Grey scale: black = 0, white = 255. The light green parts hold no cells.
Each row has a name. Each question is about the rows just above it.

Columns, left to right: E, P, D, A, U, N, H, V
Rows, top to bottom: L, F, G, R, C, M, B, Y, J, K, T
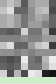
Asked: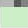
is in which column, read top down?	P
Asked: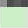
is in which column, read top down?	P
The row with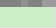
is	M
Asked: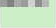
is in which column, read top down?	H
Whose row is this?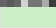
C

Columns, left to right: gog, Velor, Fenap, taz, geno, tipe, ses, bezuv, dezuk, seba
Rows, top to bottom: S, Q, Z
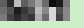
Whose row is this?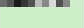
Q
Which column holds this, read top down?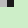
Fenap
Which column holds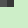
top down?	geno

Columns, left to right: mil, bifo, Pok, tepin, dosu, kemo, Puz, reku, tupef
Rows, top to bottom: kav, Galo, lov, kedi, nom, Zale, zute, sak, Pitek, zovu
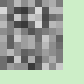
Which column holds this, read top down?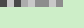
Pok
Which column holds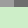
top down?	mil
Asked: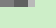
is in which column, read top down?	bifo
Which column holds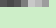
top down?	Puz

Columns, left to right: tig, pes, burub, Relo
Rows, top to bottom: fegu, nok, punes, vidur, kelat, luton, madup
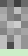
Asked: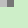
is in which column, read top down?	burub
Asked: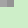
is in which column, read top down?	Relo
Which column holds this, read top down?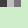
burub

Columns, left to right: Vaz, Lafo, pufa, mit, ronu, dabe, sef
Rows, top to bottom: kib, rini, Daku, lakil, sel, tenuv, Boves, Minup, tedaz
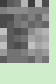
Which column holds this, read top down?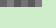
mit
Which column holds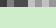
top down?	Vaz
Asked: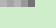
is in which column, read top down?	sef
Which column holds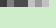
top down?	Vaz
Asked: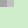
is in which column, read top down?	ronu

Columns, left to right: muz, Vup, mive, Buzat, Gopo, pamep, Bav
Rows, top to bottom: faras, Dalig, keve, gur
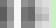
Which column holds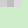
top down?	Bav
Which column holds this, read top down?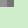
Buzat
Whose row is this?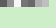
keve
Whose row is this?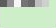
Dalig
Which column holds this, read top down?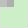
pamep
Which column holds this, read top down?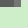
muz

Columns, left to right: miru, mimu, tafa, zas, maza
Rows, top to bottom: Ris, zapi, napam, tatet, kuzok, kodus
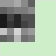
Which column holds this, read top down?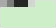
tafa
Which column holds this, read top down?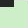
tafa
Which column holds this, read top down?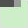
maza
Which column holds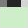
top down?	tafa

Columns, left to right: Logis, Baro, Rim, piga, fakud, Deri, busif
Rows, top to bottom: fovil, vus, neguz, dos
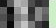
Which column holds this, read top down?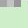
piga
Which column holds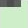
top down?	Logis
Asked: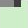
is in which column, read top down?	Deri
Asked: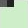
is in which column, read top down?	busif

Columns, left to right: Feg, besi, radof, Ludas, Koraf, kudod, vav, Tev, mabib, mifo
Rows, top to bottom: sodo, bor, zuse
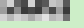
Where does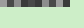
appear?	bor
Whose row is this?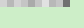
zuse

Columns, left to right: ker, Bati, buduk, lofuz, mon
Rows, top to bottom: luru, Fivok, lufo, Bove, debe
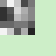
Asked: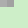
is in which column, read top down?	lofuz
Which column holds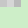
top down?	buduk
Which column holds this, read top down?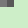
buduk
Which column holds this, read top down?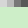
buduk

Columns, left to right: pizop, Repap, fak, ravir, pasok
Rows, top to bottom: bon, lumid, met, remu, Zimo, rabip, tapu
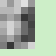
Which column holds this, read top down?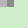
pizop
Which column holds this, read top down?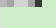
Repap
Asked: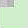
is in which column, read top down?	pizop
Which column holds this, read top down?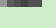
pasok

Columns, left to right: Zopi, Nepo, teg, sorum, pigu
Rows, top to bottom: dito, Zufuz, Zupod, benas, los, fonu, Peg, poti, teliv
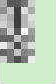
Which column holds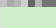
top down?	Nepo
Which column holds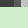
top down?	teg
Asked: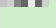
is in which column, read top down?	Zopi
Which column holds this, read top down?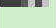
teg
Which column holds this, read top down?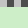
teg
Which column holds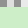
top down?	pigu
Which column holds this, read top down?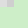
pigu

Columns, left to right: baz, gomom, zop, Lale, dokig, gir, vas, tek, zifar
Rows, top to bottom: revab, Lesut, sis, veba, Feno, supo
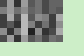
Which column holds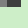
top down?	baz
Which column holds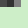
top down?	zop
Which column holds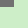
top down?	gir
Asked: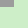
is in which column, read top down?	gomom

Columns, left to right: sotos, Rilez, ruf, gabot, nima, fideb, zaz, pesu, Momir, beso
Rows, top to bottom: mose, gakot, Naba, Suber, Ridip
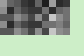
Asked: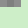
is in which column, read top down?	Momir
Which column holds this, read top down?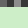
fideb
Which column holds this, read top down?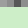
sotos
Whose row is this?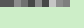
Ridip
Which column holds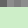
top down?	Momir

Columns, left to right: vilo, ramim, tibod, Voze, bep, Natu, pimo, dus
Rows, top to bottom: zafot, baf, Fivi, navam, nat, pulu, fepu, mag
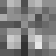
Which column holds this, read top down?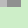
ramim
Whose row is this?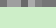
nat

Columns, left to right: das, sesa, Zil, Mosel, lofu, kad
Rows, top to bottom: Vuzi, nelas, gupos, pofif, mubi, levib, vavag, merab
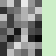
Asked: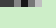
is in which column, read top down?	sesa
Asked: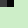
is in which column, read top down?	kad
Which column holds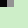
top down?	kad
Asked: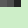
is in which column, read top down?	lofu

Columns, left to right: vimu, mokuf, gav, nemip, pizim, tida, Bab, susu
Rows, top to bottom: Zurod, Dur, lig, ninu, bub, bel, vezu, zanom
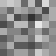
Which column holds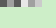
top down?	tida
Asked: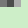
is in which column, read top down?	vimu
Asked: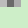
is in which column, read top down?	Bab
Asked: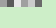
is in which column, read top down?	tida
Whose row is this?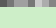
bel
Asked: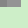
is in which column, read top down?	susu
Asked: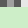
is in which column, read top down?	tida

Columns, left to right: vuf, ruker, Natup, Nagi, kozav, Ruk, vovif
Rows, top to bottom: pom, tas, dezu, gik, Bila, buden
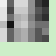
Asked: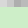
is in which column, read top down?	Natup
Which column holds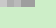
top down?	Natup
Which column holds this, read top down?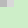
vuf
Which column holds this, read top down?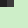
vovif

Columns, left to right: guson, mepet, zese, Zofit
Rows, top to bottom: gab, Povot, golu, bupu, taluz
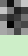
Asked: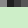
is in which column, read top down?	zese
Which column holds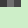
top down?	Zofit
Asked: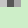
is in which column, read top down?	guson
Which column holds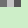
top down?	guson
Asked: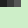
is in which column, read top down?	zese
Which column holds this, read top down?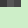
zese
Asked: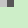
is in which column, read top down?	guson

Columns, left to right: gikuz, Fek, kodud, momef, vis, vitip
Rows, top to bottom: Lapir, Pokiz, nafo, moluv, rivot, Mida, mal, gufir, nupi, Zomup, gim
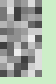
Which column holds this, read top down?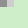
Fek
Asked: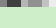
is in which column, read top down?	kodud
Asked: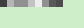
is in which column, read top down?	kodud
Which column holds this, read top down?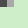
momef
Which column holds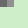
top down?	Fek
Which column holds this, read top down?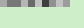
gikuz

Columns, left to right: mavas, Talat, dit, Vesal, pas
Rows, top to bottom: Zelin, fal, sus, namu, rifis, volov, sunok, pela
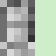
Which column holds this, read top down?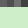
pas
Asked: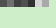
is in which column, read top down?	pas
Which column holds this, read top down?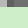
mavas
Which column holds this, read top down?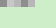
dit
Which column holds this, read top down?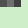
pas

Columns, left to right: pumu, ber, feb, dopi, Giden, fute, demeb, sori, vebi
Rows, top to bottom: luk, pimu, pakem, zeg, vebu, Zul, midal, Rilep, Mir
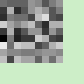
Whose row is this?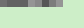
luk
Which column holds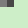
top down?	vebi
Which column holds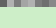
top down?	ber
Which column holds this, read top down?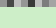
Giden
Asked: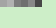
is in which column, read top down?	ber
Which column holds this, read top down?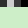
pumu
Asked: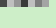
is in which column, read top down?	Giden

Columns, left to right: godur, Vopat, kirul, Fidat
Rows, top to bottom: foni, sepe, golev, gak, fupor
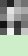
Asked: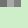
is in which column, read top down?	Fidat
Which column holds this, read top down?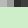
kirul
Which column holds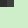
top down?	kirul
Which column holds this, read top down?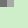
Fidat
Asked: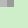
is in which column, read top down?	kirul

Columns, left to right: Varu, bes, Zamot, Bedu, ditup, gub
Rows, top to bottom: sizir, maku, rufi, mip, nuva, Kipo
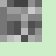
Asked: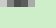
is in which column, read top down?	ditup
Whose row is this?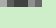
sizir
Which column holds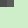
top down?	ditup

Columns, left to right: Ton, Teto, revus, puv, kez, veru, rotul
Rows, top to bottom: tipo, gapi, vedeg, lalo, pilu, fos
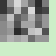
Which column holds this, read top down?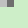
kez
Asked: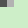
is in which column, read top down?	puv

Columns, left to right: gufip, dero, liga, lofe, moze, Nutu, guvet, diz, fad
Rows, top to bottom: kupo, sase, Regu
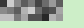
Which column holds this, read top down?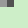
diz
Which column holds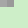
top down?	fad
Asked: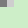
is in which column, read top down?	moze
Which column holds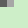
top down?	fad

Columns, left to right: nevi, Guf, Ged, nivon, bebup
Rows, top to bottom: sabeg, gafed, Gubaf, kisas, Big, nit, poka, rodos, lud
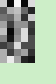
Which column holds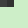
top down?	bebup
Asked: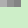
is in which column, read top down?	Ged
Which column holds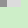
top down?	nivon
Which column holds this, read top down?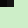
Guf
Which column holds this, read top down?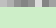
Ged
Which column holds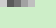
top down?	nevi
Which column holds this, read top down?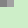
Ged

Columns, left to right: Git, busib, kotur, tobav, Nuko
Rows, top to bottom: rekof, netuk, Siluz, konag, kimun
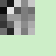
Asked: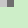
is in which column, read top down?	Nuko
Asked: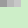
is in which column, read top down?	kotur

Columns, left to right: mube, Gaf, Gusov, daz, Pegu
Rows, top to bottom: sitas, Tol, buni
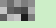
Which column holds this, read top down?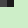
daz
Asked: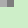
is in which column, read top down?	Pegu
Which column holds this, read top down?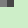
daz

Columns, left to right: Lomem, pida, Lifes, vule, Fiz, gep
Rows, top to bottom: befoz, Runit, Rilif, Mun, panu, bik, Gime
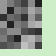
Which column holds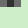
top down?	vule
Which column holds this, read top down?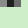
Lifes
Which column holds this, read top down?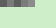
Lifes
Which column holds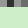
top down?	Lomem
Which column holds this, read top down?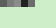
Lifes

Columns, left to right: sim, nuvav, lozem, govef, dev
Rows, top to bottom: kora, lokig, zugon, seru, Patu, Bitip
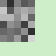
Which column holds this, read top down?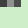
govef
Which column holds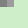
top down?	lozem
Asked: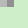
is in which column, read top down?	nuvav
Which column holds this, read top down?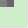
lozem
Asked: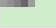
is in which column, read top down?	lozem
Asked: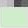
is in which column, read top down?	sim
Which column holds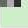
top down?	dev

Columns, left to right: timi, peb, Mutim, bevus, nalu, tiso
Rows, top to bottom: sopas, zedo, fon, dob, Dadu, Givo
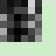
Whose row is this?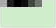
Dadu
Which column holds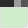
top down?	timi
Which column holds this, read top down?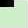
Mutim
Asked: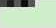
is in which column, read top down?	bevus

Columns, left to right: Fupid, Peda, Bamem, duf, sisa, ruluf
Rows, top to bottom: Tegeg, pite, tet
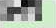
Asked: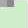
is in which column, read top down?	Fupid
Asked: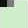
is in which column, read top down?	duf
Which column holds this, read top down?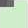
ruluf

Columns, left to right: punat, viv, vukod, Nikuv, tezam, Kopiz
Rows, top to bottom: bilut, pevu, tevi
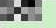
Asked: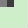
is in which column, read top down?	viv
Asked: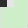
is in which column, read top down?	vukod
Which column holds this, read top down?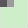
punat

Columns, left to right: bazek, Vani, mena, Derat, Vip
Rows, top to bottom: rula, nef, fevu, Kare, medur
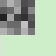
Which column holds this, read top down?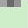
Vani
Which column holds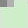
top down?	bazek
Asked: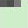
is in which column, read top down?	Vip
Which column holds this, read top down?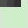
Derat
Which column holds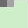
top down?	Vani
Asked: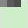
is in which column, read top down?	Vip
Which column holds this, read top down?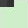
Derat

